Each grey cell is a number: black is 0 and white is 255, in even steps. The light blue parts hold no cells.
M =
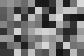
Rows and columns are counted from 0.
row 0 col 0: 135
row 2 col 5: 128
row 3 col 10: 50
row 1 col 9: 200
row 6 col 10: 115
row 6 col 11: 123
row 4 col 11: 154
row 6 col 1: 110
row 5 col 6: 162
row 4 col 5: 199
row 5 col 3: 83
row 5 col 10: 129
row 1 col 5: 208
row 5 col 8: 164
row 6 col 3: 31
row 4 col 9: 37
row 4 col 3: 116
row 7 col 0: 56
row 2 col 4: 189
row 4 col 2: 212
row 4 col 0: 50
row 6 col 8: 51
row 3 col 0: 132
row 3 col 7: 36
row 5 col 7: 145
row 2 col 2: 198
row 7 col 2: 204
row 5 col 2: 30
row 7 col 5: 98

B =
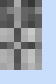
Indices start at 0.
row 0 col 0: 71
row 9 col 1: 172
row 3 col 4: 69
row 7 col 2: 83
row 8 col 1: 168
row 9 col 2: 92
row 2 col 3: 100
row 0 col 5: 100
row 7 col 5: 147
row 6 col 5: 118
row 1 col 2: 149
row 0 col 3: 76
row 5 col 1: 167
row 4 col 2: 78
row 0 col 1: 83
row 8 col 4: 194
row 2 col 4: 83
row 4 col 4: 200
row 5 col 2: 84

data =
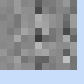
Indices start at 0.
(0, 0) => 143
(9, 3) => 140
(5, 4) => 136
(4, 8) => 131
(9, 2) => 149
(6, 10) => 156
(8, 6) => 99
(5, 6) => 106
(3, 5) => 167
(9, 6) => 131
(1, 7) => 117
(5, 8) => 134
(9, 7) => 123
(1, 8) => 133
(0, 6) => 121
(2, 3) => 145
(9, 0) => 141
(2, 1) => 136
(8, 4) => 129
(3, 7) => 144
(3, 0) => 137
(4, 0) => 138
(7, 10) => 151
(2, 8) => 138
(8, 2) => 159
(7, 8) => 136
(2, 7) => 147
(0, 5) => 93
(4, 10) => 124
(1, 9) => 130

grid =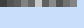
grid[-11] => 62
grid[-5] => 97
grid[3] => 130

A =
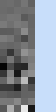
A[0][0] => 108
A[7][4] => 130
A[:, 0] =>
[108, 107, 111, 122, 92, 124, 106, 91, 80, 5, 54, 101, 58, 94, 121, 88]
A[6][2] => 106
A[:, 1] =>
[110, 104, 117, 112, 93, 117, 102, 54, 118, 75, 130, 144, 57, 88, 120, 173]
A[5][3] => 73
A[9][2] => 41
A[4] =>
[92, 93, 104, 139, 104]
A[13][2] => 85
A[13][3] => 99
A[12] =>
[58, 57, 31, 98, 80]
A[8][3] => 113
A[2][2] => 116
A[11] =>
[101, 144, 105, 187, 53]
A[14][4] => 122
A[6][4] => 105
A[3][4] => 101
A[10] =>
[54, 130, 23, 128, 141]

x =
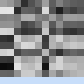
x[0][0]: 162
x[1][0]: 228
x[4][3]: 51
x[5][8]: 208
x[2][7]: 157
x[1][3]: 97
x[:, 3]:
[47, 97, 172, 68, 51, 164, 216, 97, 160, 192, 202]
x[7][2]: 69
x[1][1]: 229
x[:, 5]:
[106, 77, 131, 109, 67, 194, 166, 93, 190, 205, 163]
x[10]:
[100, 98, 145, 202, 203, 163, 88, 167, 130, 165, 177, 184]
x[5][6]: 57
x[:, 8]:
[127, 31, 119, 141, 97, 208, 162, 48, 210, 211, 130]
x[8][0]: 54
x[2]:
[129, 133, 123, 172, 174, 131, 122, 157, 119, 157, 159, 154]
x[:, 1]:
[151, 229, 133, 147, 210, 43, 74, 214, 50, 15, 98]
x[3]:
[146, 147, 128, 68, 81, 109, 172, 89, 141, 96, 99, 95]
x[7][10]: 103
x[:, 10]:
[93, 64, 159, 99, 49, 178, 200, 103, 169, 192, 177]
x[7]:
[206, 214, 69, 97, 94, 93, 182, 89, 48, 91, 103, 94]
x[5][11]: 169
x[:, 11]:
[89, 81, 154, 95, 63, 169, 193, 94, 174, 178, 184]
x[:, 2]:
[121, 43, 123, 128, 78, 209, 171, 69, 196, 226, 145]
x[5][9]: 163
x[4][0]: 214
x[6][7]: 180

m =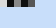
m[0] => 218
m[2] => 137
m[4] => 86
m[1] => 12
